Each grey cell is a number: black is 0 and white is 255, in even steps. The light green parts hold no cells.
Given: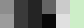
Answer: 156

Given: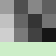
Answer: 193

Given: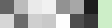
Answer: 214

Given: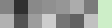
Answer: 178

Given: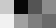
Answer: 241

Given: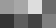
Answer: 53
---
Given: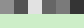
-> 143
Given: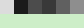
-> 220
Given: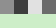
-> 143
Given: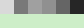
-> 217
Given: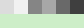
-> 220
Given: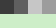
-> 59
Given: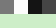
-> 120
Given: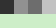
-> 49
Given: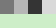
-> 120
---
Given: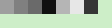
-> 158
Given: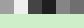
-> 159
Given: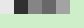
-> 232
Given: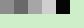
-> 141
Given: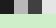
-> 28
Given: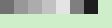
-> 113
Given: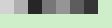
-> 211
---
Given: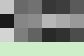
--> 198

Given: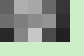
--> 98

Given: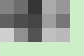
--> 130

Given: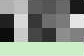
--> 176

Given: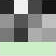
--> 40

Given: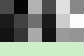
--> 74
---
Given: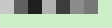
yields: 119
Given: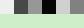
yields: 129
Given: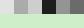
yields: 107
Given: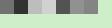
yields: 132
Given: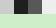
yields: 238
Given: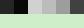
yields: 65
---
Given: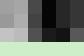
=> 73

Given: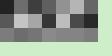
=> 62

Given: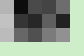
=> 74

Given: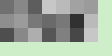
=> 93

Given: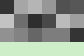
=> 181

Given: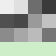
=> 109
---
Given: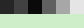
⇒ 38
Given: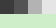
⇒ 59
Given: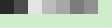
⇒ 39
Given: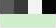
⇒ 92
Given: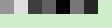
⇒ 149
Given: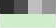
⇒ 44
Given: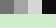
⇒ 114
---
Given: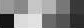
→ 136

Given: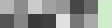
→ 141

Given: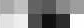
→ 191

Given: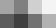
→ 128

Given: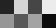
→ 213

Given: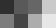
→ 89
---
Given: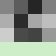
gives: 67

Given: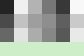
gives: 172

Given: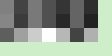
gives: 204

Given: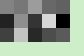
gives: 40

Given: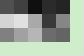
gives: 182

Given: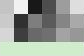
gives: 105
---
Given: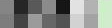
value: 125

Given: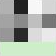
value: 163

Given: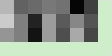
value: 203

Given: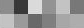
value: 195

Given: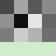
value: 145

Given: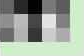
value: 143

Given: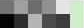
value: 4
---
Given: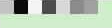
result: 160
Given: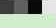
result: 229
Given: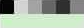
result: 132
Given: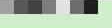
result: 32
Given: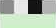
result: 178
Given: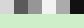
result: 17
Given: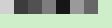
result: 103
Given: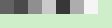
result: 245
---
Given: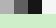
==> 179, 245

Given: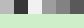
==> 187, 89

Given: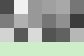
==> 75, 183

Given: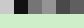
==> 202, 95

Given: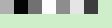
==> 176, 61

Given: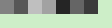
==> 129, 59

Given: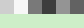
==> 206, 98

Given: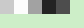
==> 202, 77
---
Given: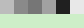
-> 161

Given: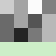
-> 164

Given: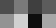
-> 122

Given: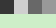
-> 207

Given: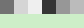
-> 53

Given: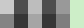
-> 189
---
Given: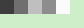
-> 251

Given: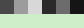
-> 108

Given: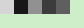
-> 95

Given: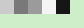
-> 22

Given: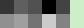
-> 67

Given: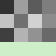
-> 195
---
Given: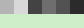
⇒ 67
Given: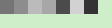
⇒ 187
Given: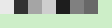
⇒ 165
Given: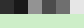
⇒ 147
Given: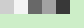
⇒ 104
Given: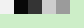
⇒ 52
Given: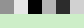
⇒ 1
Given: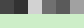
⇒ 210
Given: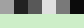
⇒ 88
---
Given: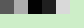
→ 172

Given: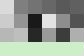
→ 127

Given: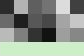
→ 179

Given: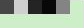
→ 207

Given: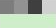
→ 146

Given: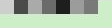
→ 74

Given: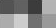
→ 97

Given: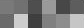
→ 113

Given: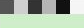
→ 207
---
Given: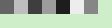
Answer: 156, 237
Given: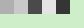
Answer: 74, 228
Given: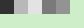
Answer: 227, 227
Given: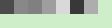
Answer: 158, 217
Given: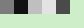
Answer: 191, 227
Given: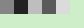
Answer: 190, 219
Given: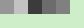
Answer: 59, 194
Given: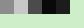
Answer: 75, 199
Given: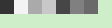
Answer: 200, 243
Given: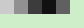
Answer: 60, 203
